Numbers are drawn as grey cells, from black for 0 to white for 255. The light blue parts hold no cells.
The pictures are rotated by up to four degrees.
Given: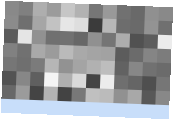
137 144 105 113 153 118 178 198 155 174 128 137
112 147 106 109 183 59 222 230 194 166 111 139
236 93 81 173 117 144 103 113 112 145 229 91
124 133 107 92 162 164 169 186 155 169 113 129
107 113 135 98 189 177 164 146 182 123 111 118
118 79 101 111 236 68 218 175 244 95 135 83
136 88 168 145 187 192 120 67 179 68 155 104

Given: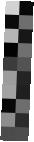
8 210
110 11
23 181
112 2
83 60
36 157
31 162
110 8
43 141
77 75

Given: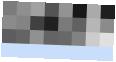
31 170 24 147 84 161 143 124
139 182 97 122 32 64 132 139
224 204 130 104 100 145 100 93

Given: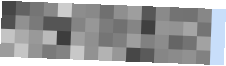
135 114 115 138 87 158 143 112 137 141 205 137 117 98 70
116 165 147 149 64 133 113 124 151 132 85 85 122 145 81
162 115 101 140 129 158 127 117 144 159 61 186 153 171 196
129 145 139 134 90 71 151 179 146 200 131 122 148 197 156

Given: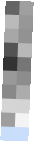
159 100
151 186
146 167
184 83
118 51
141 153
172 137
212 213
244 158

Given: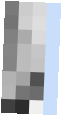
217 204 122
222 208 116
218 171 129
198 187 134
195 188 132
81 164 178
108 117 181
240 44 64

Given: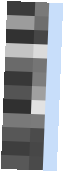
121 59 59
110 156 156
70 50 50
219 196 196
117 106 106
125 56 56
160 84 84
226 48 48
123 121 121
75 87 87
71 62 62
74 88 88

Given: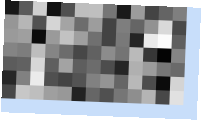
127 100 68 156 26 118 191 190 81 18 207 90 24
73 217 146 101 126 67 157 109 164 213 81 182 150
95 251 234 36 121 67 112 159 194 154 12 159 154
133 4 55 186 116 140 97 71 108 133 189 125 132
106 119 156 176 37 77 108 94 163 95 215 97 92
212 11 76 184 101 148 129 83 67 80 235 129 39
225 72 180 142 118 80 102 34 152 159 190 199 72

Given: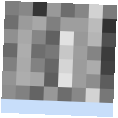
123 210 134 109 153 53 135 126
50 187 158 158 127 167 155 111
80 181 153 225 97 134 168 144
60 132 158 199 120 110 173 106
66 172 156 213 103 130 170 128
93 141 157 226 94 166 173 148
119 211 136 109 152 100 129 142
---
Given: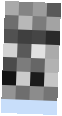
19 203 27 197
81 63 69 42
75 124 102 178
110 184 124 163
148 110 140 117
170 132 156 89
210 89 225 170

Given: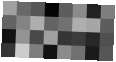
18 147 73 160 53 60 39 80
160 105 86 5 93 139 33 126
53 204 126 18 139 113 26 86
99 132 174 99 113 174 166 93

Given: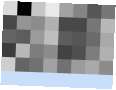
206 100 113 162 113 155 169 140
60 184 125 140 66 80 125 177
72 148 140 177 72 72 119 184
100 93 155 190 93 86 107 169
218 2 198 233 162 133 86 119

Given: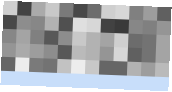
102 237 122 115 194 237 200 102 102 178 157 186
135 164 128 88 141 200 178 164 207 108 115 164
72 141 135 178 80 223 215 66 58 135 128 149
149 170 157 141 88 186 178 149 215 96 115 164
207 66 170 200 122 72 108 207 215 128 157 96

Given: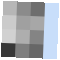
56 126 103
182 139 110
209 174 132
203 160 167

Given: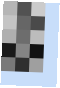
25 133 18
196 102 74
121 47 159
175 109 188
181 82 203

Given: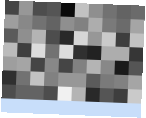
158 165 69 136 69 129 180 136 26 85
69 151 77 85 11 194 143 114 99 107
77 99 99 77 241 180 41 85 62 202
158 136 114 99 143 129 173 122 107 165
91 143 180 77 41 214 151 202 62 194
48 114 194 129 151 151 91 122 129 165
187 62 221 114 221 48 34 173 173 54
